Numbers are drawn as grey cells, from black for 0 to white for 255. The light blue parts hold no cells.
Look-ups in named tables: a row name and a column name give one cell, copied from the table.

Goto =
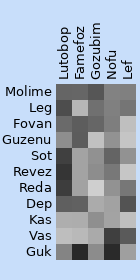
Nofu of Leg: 128
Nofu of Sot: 100
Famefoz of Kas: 173
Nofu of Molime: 130
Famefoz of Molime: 102
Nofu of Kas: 163
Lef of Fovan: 191
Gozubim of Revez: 141
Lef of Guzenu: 197
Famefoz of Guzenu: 92
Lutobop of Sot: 64
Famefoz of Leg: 182
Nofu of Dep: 162
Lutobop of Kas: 174
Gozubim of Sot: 145
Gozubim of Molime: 86
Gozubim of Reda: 207
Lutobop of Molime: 101

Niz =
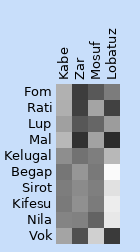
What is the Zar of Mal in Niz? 49
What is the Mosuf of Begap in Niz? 121
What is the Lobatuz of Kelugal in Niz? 184
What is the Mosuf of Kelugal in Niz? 126
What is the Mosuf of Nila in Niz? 99
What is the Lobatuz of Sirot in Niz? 225
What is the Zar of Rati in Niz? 64
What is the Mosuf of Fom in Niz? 88
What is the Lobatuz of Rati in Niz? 65
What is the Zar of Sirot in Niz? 139
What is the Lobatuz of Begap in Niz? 250
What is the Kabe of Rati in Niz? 175
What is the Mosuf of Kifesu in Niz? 123
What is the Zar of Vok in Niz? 80
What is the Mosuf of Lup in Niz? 102
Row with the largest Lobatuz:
Begap

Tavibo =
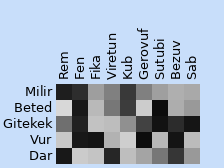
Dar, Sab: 153
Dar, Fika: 196
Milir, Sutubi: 159
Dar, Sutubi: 119
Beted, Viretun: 119
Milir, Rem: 30
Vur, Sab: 187
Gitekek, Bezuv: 44
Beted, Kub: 60
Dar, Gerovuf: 164
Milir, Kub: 57
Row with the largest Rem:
Beted

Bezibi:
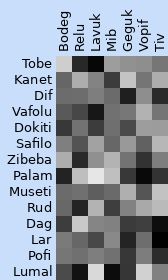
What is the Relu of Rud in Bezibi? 36
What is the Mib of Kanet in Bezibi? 60
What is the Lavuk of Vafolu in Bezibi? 23
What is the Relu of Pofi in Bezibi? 112
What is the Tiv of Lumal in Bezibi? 129
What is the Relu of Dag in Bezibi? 200
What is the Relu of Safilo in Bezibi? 83
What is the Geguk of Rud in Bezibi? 130
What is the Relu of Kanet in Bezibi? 173
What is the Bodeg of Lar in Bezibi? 122
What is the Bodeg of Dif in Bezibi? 108
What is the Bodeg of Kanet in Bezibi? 102
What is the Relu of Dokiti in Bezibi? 114
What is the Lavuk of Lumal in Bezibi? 217
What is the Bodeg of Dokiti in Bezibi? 56
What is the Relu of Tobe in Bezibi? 40
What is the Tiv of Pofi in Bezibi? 44

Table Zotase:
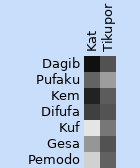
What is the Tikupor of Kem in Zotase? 92
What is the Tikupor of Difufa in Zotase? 83
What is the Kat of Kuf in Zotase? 229
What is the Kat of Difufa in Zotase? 64
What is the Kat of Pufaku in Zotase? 99
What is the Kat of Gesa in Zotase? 150
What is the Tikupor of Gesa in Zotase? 82
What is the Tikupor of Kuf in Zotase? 119
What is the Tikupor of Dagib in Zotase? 82
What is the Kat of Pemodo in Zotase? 209
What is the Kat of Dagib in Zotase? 16
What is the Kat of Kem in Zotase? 34
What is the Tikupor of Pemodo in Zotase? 97
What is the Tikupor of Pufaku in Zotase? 157
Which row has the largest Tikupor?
Pufaku

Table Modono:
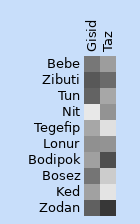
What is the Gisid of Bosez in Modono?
117
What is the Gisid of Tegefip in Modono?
167
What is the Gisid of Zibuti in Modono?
88
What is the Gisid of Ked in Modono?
161
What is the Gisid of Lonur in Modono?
144
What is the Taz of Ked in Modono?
228
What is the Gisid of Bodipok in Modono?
160

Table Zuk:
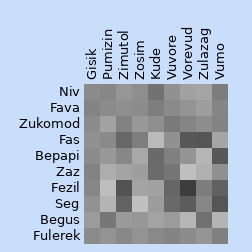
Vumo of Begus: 180
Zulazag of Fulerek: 149
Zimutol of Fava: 143
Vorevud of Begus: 182
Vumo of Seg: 85
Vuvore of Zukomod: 122

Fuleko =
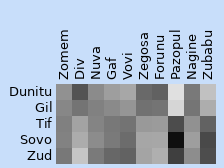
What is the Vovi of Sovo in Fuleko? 108
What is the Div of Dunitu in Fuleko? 83
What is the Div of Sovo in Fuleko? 172
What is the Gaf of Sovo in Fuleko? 122
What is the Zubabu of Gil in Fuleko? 173
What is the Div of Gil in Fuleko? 116
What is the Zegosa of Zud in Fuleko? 164
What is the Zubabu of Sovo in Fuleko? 73
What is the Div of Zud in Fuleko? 197
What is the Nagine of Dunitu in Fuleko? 121
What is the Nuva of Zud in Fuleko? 122
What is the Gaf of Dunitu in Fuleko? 158
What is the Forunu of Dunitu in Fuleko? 97
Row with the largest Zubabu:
Dunitu

